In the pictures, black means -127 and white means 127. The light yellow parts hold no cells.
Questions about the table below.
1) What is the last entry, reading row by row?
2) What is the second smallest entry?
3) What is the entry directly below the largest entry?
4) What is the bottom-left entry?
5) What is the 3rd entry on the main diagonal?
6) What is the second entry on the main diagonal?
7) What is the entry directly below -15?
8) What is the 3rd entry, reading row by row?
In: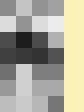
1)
-9
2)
-76
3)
49
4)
61
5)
-51
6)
19
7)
25
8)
19
